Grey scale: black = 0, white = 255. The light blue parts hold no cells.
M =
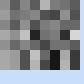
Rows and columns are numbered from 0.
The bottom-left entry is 168
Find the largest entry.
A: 214
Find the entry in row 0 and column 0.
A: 144
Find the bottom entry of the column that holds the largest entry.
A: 58
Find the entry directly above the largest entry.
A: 104
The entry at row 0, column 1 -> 92
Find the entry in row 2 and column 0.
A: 134
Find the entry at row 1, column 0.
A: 156
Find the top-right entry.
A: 92
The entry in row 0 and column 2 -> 134
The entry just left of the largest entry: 47

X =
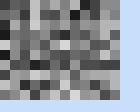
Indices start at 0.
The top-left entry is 58
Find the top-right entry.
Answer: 139
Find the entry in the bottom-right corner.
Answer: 117
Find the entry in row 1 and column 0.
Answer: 105
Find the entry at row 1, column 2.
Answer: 58
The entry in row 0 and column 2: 85
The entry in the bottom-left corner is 117
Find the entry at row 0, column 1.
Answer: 94
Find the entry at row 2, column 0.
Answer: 46
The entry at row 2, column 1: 170

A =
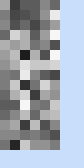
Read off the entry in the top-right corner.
104
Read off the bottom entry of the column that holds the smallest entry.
200
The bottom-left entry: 115
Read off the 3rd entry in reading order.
92
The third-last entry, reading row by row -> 146
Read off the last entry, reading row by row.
124
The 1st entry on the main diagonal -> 167
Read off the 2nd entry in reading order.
60
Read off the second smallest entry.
37
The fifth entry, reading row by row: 135
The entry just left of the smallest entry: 188
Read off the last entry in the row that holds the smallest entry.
246
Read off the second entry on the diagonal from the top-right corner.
146
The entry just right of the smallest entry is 176
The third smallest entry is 49
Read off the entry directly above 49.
234

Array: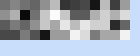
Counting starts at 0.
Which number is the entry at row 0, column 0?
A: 113
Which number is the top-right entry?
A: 156
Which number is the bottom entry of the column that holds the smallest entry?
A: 123
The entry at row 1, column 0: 144
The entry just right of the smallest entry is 113
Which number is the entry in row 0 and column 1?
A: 133
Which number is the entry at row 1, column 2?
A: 10
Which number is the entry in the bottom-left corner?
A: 72
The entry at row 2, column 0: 91
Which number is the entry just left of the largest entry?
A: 199
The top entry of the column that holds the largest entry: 188
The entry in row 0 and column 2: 113
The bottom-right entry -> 242

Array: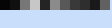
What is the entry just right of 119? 199
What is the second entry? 16
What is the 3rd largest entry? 119

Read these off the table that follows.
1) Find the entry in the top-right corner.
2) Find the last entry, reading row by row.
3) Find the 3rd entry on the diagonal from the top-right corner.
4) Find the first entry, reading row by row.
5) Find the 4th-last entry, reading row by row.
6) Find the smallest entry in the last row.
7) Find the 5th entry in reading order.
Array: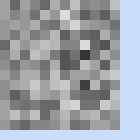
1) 191
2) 142
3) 151
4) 162
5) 123
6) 104
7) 104
